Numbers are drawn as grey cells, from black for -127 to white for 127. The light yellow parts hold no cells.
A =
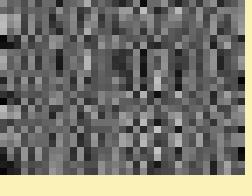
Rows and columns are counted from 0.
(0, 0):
15
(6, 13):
-59
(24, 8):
1
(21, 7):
-10
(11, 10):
-81
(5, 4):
-73
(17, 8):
10
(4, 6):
-14
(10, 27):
-6
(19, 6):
-22
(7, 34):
-22
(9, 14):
-21
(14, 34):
-86
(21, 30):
-36
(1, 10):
-1
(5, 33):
-52
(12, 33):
-48
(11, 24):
-28
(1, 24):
-4
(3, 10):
4
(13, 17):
-5
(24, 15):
-21
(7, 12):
22
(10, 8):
-69
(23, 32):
35
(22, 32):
-28
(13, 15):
-15
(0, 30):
14
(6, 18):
9
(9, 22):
-43
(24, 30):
-93
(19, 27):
-41
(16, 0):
41
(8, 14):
-27
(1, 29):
-44
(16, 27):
-36
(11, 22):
63
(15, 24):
-22
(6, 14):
19
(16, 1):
17

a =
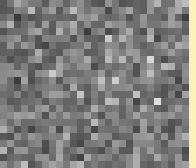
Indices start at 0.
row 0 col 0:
-39
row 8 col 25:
-12
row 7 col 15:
41
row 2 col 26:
-62
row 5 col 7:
-1
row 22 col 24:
-15
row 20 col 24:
11
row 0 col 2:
39
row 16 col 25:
-3
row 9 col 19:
-44
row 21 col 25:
-11
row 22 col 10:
-38
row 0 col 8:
6
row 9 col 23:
57
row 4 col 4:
23
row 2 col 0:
-22
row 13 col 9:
7
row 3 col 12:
11
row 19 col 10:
-34
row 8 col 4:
11
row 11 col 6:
-10
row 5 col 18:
14
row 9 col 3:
0
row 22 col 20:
-12
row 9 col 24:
47
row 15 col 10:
-15
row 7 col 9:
8
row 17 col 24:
-45
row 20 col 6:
-48
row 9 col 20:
3
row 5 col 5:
-43
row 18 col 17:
5
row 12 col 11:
-21
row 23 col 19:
46
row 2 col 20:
22
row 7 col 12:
-34
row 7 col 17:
1
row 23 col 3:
60
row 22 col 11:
-59

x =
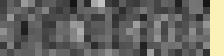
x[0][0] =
-65
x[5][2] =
-50
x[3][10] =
25
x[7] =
[-26, -51, -25, -31, -31, -8, -34, -3, -26, -27, -57, -46, -7, -28, -13, 14, -11, -38, -31, -49, -82, 30, -62, -13, -47, -70, -32, -50, -12, -78]
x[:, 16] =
[-79, -45, -78, -71, -44, -63, -75, -11]
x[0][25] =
-94
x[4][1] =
-19
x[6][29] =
6
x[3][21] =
-42
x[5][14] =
-21
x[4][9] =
-21
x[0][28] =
-13
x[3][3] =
-91
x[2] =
[-44, 23, -51, -41, -3, -37, -59, -52, -49, -55, -24, -56, -34, -68, -65, -17, -78, -62, -42, -47, -89, -31, -16, 14, -26, -5, -54, -42, -82, -20]
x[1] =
[-59, -23, -16, -31, -56, -29, 3, -56, -70, -52, -80, -30, -24, -23, 0, -22, -45, -81, -52, -33, -7, -33, -60, -63, -48, -74, -56, -10, -10, -67]
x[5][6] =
-61
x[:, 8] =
[-56, -70, -49, -13, -20, -10, -46, -26]
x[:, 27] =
[-10, -10, -42, -18, 12, -2, -25, -50]
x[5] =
[-10, -17, -50, -61, -30, -33, -61, -38, -10, -32, 6, 28, -73, -30, -21, -13, -63, -27, -31, 0, -45, -25, 19, -45, 6, -49, -20, -2, -16, -21]
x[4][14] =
-39
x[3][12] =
-53
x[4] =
[16, -19, -44, -96, -38, -33, -57, -50, -20, -21, 3, 44, -48, -44, -39, -20, -44, -28, 10, -3, -66, -23, 1, -57, 5, -34, -45, 12, -42, -6]
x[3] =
[-25, -29, -40, -91, -29, -23, -67, -71, -13, -26, 25, 20, -53, -35, -35, -23, -71, -31, -33, 30, -28, -42, 19, -53, -19, -56, -46, -18, -31, 19]
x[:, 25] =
[-94, -74, -5, -56, -34, -49, -10, -70]
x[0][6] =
-37
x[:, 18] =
[-62, -52, -42, -33, 10, -31, -43, -31]
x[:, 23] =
[-27, -63, 14, -53, -57, -45, -11, -13]

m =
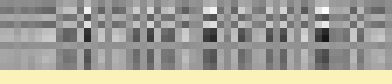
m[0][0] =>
13
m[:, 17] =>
[11, -16, 41, -6, 50, 60, 15, 40, 41, 39]
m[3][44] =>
16
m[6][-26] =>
26
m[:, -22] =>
[37, 77, -22, 64, -42, -53, 27, -22, -19, -8]
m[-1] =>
[33, 32, 29, 38, 26, 37, 44, 40, 5, -1, 1, 39, -31, 26, 38, 17, 44, 39, 16, -8, 22, -18, 38, 1, -3, 27, 49, 26, 25, -17, -28, 36, 14, 39, -8, 8, 31, 33, -6, 15, -16, 39, 20, 48, 20, -19, -32, 8, 12, 2, 42, 4, 29, 38, 39, 23]
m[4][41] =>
53
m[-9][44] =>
11
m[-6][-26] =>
-69
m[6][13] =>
22
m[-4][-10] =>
30
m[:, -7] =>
[26, 46, -3, 43, -9, -14, 25, -1, 0, 2]
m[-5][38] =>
-53
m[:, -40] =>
[3, -25, 48, -18, 61, 73, 15, 47, 49, 44]
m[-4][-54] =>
20
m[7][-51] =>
40
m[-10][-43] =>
22
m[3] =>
[-2, -7, 9, -8, -1, -8, -20, -21, 29, 56, 53, -10, 95, 18, -19, 24, -18, -6, 29, 64, 12, 81, -8, 53, 61, 6, -30, 12, 10, 79, 94, -9, 23, -15, 64, 46, 2, -4, 70, 20, 74, -10, 24, -23, 16, 76, 104, 31, 32, 43, -17, 56, 5, -9, -15, 12]
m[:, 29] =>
[42, 94, -30, 79, -55, -66, 26, -28, -30, -17]
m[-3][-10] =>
-48
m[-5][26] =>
77
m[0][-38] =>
21
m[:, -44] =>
[52, 113, -43, 95, -76, -85, 26, -37, -45, -31]
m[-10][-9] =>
27
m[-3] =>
[38, 37, 32, 39, 36, 40, 46, 49, 5, -8, -2, 40, -37, 25, 48, 18, 47, 40, 12, -21, 22, -29, 39, -7, -10, 31, 52, 32, 23, -28, -41, 37, 14, 46, -22, 1, 35, 40, -18, 19, -25, 40, 16, 59, 19, -31, -48, 7, 7, -1, 50, -2, 29, 44, 45, 25]
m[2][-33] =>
-10
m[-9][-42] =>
-28
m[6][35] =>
24
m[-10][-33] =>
28
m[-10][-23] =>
0
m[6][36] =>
17
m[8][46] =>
-54
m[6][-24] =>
15
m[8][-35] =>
-31

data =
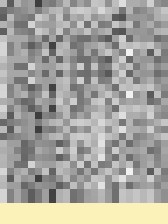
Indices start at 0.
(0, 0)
59
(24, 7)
-27
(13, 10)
31
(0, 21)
80
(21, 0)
45
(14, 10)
77
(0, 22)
19
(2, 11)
34
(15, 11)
-2
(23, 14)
-4
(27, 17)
68
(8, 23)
0
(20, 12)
67
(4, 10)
46
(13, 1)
5
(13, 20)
42
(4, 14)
39
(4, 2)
8
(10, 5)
30
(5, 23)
-1
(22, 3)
-24
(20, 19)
15
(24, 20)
42
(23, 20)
29
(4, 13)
20
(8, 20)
21
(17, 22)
47
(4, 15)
51
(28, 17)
67
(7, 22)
62
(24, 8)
59
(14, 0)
46
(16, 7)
-6
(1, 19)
2
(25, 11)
36
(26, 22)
4
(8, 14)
-16
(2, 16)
-36
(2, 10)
45
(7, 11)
-9

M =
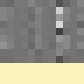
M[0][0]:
-17
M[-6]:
[-16, -8, -10, -14, -6, 0, -10, -11, 86, -8, -10, -25]
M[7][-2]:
-10
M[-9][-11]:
-22
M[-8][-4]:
79
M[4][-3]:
-16
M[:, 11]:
[3, -8, 1, -25, 5, -8, 5, -16, -12]
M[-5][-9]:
-5
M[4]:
[-5, -7, -10, -5, -21, -3, -9, -11, -64, -16, -10, 5]
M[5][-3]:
9
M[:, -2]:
[-11, -10, -10, -10, -10, -10, -10, -10, -11]
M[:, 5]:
[-9, 5, -2, 0, -3, 2, 1, -20, -16]
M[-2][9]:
-10
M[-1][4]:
-6
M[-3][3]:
-6
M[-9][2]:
-8
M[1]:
[4, -1, -11, -10, -14, 5, -8, -13, 79, 5, -10, -8]
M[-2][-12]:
-13
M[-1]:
[-16, -15, -10, -10, -6, -16, -11, -8, -47, -18, -11, -12]
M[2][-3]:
0
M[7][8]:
6
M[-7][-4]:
23
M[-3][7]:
-17
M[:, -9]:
[-8, -10, -8, -14, -5, -10, -6, -13, -10]
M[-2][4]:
-4
